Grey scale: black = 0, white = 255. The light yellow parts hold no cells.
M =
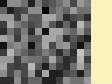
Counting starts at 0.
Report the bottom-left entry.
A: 45
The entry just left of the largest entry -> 45
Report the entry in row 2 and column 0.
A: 153
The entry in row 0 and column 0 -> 19
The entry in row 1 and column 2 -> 61
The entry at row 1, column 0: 100
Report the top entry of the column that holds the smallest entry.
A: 73
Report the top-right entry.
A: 124
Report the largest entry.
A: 197
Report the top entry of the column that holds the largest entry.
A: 153
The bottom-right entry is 153
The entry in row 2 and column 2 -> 61
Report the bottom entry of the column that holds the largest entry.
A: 112
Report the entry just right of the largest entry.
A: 124
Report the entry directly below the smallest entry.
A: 166
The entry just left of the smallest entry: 140
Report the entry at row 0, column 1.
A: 140
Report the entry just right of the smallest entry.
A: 100
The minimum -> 6
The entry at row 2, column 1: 153

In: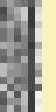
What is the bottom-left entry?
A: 115
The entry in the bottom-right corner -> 243
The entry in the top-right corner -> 172
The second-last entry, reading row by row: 58
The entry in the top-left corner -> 129
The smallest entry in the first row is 88
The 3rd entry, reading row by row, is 129
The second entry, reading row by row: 159
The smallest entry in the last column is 103
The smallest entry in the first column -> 74
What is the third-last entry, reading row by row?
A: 172
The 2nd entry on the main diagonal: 144
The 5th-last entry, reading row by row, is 188
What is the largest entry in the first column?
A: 202
